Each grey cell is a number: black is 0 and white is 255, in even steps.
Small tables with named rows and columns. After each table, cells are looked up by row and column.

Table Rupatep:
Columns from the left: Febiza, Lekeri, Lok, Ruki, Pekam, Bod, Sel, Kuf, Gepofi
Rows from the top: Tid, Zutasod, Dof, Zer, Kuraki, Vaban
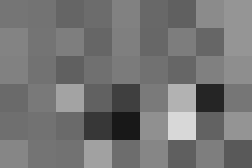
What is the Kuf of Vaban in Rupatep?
126
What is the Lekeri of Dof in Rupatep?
114
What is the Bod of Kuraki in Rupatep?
144
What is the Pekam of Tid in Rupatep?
129
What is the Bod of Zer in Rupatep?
122
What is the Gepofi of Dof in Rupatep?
142
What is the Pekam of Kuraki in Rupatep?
24
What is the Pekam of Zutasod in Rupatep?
127
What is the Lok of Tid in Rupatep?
101
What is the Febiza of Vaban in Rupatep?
134
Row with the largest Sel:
Kuraki

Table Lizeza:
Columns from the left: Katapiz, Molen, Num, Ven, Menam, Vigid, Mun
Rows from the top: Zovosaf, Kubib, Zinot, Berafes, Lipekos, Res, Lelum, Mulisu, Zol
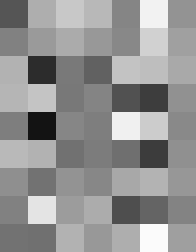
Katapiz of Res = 185
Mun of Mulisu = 131
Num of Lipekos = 134
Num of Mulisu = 156
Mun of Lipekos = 137
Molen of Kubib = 154
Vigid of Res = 60
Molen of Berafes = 196

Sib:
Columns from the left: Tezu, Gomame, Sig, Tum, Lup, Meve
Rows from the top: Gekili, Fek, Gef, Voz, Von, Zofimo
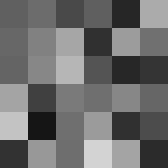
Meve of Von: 76
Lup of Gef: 39
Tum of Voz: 111
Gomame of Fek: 129
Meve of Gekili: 171
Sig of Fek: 166
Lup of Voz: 135
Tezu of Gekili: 96
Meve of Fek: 112
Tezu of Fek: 103
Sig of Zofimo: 110
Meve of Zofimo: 43
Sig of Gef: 182
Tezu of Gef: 100
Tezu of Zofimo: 50
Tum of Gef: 84
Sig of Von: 111
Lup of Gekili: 38
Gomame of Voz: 64
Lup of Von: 48
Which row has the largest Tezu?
Von

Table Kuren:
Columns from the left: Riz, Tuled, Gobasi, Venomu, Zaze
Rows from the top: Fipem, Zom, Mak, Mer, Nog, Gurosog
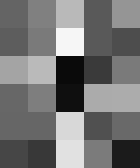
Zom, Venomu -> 89
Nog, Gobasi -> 216
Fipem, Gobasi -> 185
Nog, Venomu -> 80
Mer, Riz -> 103
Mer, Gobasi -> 15
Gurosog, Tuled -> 56

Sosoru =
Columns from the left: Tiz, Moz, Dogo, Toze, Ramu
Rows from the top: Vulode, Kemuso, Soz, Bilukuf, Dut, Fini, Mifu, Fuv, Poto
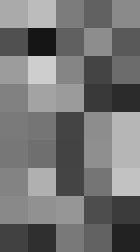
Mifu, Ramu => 194
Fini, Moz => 111
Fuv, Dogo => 150
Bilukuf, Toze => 57
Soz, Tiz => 156
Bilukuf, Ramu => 43
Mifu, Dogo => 68
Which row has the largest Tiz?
Vulode

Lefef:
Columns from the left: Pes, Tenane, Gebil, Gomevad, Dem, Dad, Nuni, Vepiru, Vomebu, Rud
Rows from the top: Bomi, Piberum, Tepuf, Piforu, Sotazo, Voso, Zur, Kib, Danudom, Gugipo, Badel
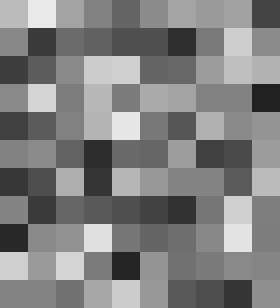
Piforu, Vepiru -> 129
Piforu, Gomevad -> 184
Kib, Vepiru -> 118
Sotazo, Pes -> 64
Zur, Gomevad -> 53
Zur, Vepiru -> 131
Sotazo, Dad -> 120
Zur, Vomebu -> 90
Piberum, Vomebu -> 206
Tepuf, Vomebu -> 191
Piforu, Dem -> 123
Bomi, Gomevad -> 129
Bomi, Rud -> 68

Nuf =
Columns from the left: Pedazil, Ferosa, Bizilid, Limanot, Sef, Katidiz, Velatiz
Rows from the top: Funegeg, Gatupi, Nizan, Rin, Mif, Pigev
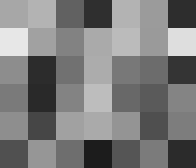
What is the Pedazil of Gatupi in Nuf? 231
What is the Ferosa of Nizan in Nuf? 44
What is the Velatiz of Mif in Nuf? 125
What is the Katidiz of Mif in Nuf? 79
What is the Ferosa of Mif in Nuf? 70
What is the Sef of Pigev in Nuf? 85
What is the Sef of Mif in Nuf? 148
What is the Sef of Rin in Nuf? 104
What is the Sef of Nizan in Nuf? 120
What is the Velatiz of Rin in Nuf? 132
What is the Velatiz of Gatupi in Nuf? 222

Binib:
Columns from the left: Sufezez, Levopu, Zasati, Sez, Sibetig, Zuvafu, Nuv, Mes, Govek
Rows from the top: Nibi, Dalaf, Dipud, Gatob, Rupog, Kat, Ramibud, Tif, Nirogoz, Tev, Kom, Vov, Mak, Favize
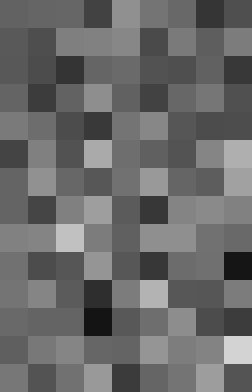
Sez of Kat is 170
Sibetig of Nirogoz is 96
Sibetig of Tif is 91
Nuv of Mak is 125
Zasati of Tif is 128
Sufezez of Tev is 113
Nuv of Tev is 108
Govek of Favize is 84
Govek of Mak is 211
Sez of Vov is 20
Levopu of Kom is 133
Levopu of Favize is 83

